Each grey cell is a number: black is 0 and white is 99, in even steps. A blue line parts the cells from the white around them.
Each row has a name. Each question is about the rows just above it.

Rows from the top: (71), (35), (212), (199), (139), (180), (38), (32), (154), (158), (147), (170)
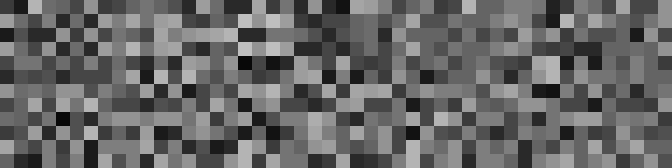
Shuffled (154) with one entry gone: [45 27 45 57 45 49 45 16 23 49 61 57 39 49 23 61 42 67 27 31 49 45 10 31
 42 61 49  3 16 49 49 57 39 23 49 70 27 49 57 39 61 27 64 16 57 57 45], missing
[53]
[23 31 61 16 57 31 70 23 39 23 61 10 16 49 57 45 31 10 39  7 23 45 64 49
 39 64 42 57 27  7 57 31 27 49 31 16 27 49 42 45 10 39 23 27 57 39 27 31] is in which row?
(158)
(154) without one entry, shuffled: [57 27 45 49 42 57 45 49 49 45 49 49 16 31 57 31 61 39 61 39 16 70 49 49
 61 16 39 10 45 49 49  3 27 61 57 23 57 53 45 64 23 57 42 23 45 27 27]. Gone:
[67]
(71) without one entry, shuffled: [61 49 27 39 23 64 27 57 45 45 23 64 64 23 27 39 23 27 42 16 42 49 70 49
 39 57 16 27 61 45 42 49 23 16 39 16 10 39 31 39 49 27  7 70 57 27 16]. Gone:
[13]
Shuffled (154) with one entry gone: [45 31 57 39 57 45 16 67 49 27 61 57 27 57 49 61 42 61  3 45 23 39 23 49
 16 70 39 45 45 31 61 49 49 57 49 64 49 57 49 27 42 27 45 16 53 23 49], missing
[10]
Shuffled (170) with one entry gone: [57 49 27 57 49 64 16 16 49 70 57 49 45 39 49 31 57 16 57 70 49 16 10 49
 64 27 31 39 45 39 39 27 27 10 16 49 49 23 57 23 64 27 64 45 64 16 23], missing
[19]
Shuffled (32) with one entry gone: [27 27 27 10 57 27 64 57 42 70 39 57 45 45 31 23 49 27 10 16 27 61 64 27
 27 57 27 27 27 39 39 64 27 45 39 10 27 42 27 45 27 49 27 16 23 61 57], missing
[35]

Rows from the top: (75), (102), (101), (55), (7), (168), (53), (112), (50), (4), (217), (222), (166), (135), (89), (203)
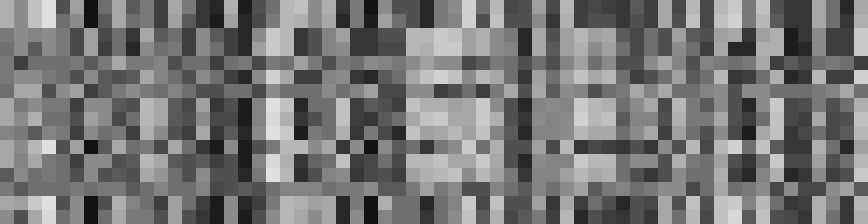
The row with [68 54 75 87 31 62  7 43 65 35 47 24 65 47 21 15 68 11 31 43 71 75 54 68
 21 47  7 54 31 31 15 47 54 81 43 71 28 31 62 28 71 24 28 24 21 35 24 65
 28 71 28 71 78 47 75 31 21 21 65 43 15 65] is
(75)
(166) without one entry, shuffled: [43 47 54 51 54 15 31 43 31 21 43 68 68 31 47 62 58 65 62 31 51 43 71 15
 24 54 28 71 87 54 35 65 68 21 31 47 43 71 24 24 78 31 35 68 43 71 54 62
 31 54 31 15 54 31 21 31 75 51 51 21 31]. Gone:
[18]
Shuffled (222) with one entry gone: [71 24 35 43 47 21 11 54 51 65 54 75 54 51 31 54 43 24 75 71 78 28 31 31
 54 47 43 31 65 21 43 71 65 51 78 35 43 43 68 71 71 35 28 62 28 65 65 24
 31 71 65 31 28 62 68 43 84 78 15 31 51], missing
[39]
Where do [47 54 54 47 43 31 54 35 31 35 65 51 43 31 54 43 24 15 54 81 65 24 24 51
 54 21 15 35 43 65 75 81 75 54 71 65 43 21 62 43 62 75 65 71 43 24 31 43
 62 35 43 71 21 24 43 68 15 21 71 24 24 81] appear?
(168)
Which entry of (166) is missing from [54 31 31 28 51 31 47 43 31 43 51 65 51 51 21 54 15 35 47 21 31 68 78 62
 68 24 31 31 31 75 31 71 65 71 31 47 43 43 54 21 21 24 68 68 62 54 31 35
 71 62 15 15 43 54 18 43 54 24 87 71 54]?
[58]

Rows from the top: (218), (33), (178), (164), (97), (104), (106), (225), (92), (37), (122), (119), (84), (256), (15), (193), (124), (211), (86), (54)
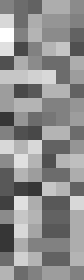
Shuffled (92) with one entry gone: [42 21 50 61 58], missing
[46]
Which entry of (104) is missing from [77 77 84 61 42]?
[81]
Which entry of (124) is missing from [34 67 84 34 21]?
[64]
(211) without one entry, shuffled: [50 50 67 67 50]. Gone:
[21]
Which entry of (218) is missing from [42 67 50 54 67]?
[38]

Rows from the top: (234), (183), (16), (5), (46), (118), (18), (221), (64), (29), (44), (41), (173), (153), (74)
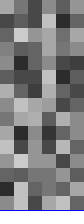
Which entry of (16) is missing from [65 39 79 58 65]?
[43]
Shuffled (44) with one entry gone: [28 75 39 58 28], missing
[71]
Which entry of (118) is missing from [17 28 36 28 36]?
[75]
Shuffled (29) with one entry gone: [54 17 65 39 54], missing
[20]
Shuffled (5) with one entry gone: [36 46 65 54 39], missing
[50]
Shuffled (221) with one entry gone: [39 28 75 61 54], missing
[65]
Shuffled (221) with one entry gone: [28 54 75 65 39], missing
[61]

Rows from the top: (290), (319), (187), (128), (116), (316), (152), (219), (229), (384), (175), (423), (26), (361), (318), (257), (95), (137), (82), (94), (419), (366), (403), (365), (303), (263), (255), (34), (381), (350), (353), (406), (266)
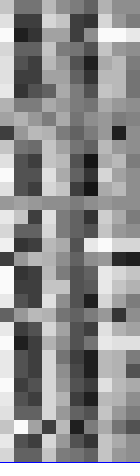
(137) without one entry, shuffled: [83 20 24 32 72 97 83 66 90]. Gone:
[93]
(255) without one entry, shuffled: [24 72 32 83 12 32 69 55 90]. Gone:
[28]
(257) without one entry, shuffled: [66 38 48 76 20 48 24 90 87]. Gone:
[80]
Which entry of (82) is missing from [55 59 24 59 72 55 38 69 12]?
[16]
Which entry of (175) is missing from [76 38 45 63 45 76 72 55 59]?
[42]
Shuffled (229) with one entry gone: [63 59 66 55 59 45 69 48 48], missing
[51]
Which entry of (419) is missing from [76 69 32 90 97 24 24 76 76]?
[35]

